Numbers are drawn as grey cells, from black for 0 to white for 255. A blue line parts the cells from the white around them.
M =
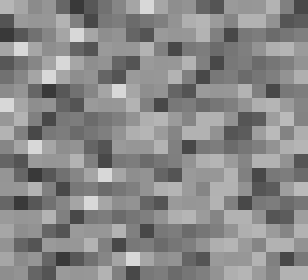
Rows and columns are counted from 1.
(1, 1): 182
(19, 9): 165
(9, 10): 147
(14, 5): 72
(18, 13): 118
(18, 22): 146
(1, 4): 149
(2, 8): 120
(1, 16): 84
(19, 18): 151
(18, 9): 72
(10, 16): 146
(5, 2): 113
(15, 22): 118
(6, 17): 125
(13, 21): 125
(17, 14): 107
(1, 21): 128
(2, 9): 125
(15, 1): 102
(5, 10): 84
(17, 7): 150
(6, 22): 175
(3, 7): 166
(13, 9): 166
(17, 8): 151
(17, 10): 128
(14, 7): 125
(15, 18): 72
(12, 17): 155
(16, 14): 181
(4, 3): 166
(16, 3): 151
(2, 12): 127
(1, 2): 166
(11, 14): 72
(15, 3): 87
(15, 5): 134
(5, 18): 125

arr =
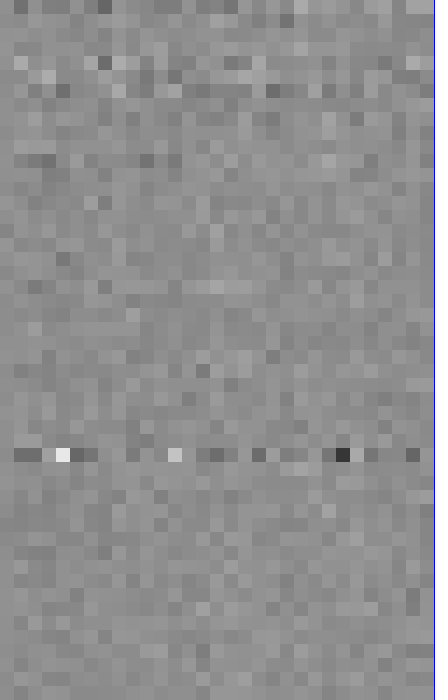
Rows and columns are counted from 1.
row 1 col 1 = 144
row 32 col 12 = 139
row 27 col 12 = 152
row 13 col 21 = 145
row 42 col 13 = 142
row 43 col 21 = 135
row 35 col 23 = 146
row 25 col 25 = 136
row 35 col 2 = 143
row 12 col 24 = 165
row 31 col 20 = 137
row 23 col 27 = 141
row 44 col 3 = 143
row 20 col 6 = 132
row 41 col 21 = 143
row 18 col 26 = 147
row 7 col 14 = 128
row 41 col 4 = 134
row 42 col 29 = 137
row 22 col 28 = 147
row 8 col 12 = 138
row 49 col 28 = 148
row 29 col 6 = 138
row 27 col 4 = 132
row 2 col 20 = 140
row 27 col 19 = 142
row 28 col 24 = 144
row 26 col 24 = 140
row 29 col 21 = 130
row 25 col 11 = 135
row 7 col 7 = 139
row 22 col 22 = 146
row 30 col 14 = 138
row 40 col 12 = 142
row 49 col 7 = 143
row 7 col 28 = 137
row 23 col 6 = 141
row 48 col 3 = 142

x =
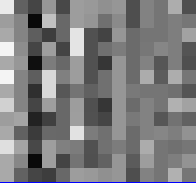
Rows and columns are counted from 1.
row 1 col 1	234
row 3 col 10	107
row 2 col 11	130
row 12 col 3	9
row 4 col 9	124
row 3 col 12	117
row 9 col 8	69
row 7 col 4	216
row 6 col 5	128
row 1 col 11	130
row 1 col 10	78
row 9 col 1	157
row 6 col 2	132
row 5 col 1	169
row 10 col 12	134
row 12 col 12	117
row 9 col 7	81
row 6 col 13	173
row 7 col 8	112
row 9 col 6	158
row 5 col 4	124
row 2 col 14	118
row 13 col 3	69
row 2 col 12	117
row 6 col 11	172
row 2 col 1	157
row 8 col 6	157
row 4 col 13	126
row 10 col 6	226
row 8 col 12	117
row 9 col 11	130
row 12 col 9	150
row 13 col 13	177
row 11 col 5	128
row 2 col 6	157

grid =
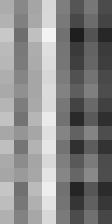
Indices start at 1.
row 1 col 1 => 172
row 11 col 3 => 179
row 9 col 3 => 182
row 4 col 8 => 59
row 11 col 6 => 48
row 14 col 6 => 37
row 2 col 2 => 128
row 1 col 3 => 165
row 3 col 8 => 39
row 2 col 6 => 72
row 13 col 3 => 167
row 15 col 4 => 226
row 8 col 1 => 181
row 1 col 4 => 215
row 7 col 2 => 144
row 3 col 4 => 243
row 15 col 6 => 53
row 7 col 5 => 130
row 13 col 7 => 137
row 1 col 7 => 119
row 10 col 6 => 98
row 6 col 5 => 124
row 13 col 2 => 154
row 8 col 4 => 218
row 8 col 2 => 125
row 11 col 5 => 115
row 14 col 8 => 43
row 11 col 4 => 230
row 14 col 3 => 187
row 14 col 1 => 197
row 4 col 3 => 173
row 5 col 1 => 183
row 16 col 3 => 167
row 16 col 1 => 176
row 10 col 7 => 132
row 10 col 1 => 167
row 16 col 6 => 76

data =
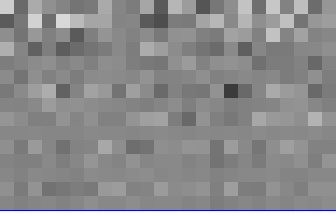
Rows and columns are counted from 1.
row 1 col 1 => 205
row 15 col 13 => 136
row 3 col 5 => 141
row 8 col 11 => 127
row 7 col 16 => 146
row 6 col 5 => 138
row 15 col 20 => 137
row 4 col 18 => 95
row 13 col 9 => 136
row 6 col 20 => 136
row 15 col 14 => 132
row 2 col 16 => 183
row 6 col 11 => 147
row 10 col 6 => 134
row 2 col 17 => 137
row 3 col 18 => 156
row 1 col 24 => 150
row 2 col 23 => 151
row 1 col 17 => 142
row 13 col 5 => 133
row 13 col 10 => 139
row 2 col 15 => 164
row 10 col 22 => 136
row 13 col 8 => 137
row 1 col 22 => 190
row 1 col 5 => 132
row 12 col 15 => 135
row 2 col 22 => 116
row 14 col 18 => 125
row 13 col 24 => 136
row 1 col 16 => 119
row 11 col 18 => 137
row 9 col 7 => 144
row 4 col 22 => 135
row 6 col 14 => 134

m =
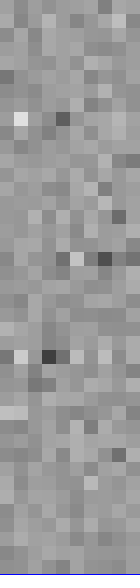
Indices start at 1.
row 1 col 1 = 161
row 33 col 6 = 175
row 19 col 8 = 79
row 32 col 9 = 167
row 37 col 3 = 149
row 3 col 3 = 136
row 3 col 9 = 167
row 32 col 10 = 158
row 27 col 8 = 161
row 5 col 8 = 167
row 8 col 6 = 175
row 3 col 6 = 159
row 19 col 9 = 130
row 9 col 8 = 167
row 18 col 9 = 162
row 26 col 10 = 171
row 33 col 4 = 168
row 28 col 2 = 151
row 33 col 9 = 112
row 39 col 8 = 134
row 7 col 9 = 149
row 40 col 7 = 151
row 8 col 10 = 145
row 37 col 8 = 156
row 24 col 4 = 135
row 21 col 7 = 143
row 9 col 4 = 141
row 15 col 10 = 162
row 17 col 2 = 151
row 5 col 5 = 161
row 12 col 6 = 150
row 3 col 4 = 168
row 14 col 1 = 166
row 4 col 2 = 161
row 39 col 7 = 151
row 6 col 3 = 155
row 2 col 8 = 167
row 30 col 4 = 157
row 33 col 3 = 142

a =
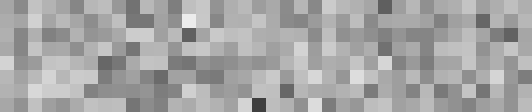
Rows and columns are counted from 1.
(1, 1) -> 166
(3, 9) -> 169
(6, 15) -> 126
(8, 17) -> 162
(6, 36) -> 213
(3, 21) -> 180
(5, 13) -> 123
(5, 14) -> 117
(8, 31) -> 187
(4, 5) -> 169
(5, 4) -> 195
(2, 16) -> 135
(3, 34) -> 189
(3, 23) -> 139
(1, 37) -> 191
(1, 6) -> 134
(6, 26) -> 221
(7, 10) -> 142
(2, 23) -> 155
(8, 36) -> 169
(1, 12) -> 165
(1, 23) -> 136
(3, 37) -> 98
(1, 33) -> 175
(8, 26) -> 151
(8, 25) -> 164
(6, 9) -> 149
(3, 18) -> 194
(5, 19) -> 145
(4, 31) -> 133
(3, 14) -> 96
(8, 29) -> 161
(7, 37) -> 146
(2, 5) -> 185
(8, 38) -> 187
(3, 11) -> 205
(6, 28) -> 169
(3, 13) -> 186
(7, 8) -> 142
